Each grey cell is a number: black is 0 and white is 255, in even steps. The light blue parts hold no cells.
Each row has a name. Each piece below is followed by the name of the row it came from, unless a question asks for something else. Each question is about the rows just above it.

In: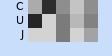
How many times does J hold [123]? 1
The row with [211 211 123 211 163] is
J
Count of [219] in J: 0
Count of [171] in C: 1

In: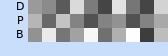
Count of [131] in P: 3
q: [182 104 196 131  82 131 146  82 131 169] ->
P

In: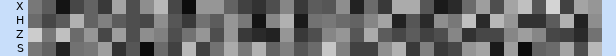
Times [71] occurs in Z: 5
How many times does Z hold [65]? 2

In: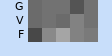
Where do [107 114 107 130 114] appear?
V
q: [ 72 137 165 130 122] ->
F
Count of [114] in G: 3
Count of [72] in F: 1

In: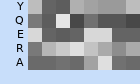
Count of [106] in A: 4
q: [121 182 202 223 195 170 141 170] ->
R
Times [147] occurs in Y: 0
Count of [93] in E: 1
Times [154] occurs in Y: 2
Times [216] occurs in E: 3

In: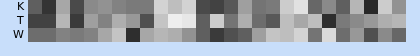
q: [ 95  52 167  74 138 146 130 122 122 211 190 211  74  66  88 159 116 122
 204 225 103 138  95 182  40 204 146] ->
K

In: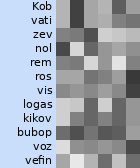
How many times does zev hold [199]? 1
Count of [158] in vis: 1
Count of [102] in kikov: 2
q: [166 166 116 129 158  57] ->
ros
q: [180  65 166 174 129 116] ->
vati

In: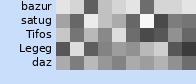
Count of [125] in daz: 1
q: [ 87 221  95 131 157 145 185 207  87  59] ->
Legeg
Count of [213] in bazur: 4
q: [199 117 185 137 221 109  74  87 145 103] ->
Tifos

